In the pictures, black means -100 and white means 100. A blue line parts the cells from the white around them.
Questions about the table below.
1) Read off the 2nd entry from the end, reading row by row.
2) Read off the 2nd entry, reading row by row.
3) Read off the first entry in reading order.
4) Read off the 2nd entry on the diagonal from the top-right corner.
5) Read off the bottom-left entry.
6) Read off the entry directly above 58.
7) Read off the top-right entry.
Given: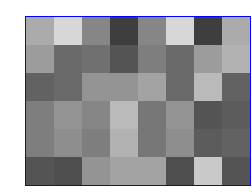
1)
58
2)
69
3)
34
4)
22
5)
-34
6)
-28
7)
34

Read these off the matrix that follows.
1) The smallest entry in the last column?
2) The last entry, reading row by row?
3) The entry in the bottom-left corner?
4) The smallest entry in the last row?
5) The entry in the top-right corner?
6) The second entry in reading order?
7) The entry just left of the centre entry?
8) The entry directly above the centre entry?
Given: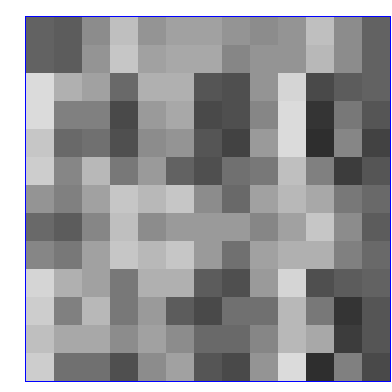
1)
-48
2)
-43
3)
61
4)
-64
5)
-23
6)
-28
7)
55
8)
-38

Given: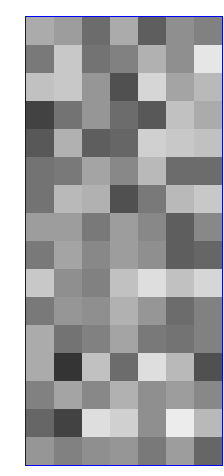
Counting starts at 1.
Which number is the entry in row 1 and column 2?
23
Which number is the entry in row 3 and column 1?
51
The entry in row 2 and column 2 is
57
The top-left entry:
34
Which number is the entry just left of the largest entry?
12
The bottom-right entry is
-20
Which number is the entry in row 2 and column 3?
-10
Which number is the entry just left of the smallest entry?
34
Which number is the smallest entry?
-59
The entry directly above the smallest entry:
-10
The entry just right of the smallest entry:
51
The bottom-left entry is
18
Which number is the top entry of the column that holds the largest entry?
12
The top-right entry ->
1
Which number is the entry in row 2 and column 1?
-5
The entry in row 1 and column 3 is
-15
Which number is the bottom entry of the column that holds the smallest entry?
1
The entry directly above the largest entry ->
23
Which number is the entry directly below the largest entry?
23

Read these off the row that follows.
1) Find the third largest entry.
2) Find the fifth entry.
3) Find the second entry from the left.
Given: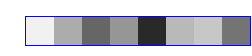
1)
45
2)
-68
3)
35

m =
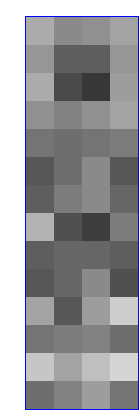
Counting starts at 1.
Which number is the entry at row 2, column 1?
18
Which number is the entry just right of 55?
28
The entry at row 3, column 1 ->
34
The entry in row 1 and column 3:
13
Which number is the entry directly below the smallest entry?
13
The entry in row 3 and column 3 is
-57
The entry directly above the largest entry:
-14
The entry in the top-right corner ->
28
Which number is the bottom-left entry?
-14
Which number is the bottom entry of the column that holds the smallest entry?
23
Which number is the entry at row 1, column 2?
8
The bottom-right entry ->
-9
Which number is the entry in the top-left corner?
34
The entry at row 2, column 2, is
-26
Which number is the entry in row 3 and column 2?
-42

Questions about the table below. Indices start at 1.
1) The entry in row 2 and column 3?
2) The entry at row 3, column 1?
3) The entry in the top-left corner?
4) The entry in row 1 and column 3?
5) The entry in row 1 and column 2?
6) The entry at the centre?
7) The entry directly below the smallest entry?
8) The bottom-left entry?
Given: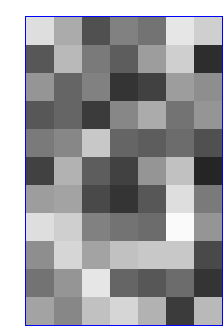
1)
-4
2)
17
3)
74
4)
-37
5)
34
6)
-49
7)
-4
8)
28

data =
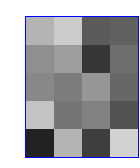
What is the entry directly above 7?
12
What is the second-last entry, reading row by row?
-51
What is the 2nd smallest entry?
-57
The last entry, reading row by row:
65
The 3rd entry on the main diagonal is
18
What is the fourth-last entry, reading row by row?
-73
